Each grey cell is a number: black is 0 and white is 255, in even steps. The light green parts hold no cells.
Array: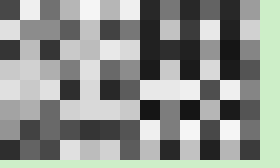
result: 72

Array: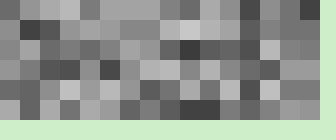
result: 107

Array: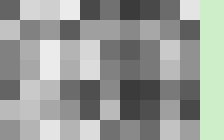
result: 100

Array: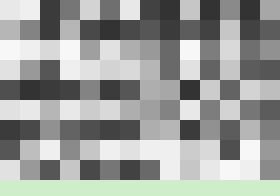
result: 232

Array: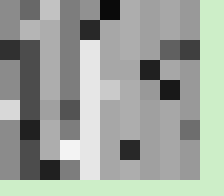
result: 139

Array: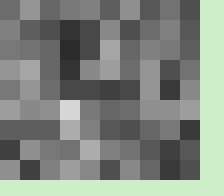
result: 108

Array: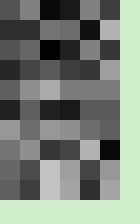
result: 83
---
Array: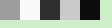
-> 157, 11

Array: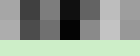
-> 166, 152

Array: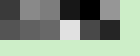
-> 58, 37

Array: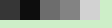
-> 54, 210

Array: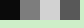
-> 10, 88

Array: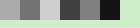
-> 171, 20

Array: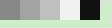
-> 136, 17

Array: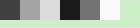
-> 64, 249

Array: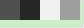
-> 80, 158

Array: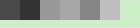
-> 73, 190
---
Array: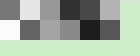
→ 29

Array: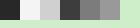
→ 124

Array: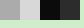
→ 11

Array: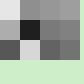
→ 99

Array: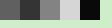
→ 214

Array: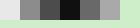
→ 105

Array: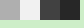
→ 65

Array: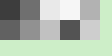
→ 83
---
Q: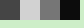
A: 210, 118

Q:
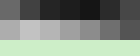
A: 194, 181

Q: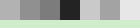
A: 231, 201

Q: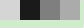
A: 213, 171

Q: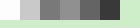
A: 253, 201

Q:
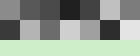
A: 228, 207

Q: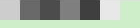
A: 232, 205

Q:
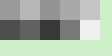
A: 239, 196
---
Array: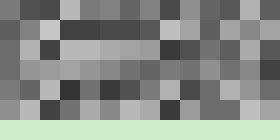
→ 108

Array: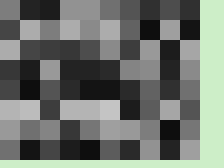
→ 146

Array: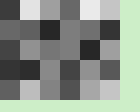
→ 82

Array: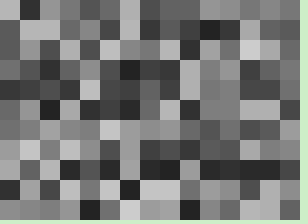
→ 182

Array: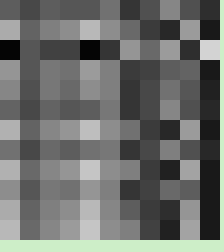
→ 33

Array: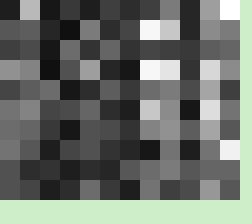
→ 75

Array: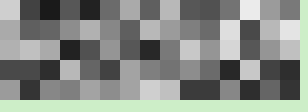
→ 46
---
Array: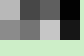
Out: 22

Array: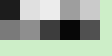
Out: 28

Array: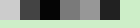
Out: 33

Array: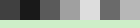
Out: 64

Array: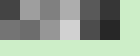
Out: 54

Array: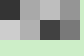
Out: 65

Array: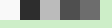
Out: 79
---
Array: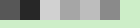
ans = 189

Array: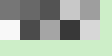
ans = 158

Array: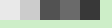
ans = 56

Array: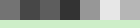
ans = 151

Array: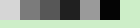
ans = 154

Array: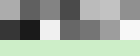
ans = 187

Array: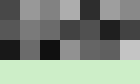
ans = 45
